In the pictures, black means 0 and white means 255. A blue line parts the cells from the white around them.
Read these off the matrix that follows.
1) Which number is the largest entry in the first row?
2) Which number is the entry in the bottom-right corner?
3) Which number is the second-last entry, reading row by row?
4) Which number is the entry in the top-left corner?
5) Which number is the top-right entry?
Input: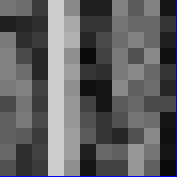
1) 204
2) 9
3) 97
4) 116
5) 22

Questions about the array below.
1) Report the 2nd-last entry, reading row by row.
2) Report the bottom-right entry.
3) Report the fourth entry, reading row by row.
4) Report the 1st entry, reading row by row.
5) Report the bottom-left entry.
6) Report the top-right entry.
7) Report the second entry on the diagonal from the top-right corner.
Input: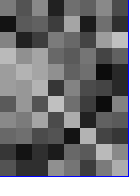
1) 123
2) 173
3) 33
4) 123
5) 83
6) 75
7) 111

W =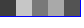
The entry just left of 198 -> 61
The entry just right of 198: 121

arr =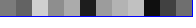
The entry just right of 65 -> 111
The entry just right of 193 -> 15
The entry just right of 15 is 65

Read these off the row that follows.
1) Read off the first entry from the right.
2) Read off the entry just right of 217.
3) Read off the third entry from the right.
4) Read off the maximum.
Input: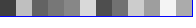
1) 171
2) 78
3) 158
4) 244

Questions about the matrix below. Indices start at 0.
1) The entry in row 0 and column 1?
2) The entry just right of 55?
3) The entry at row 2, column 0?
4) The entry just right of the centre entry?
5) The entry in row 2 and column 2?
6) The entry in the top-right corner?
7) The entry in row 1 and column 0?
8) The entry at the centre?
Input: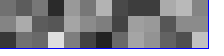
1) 92
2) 113
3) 55
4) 67
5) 105
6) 132
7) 132
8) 126

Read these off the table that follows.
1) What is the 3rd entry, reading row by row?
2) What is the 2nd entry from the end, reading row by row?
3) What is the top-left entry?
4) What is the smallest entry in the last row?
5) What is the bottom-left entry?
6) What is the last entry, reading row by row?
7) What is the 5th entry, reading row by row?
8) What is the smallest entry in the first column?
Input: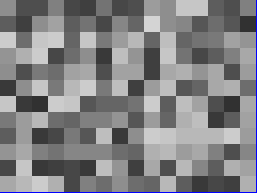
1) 78
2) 63
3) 142
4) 57
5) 168
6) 176
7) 71
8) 57

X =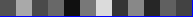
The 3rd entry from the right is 38
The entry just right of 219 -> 53
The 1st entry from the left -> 82
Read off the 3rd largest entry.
136

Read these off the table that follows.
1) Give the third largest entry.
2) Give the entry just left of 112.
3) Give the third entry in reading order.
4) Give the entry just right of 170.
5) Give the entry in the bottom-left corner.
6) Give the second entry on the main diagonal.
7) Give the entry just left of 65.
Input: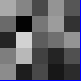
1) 170
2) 93
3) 73
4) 133
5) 140
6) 3
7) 184

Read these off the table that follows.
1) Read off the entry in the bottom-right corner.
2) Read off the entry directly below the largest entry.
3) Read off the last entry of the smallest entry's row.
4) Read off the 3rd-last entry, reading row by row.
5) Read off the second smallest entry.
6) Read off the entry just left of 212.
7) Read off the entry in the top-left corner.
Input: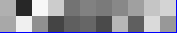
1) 152
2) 144
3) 212
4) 95
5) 68
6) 197
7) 176

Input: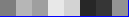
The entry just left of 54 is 39
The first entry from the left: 126

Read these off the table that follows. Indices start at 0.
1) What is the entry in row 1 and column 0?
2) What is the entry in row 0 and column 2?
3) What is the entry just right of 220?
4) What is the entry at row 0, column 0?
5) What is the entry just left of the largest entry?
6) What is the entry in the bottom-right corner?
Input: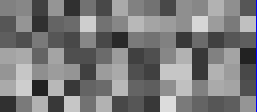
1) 86
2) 64
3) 122
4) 129
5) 56
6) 149
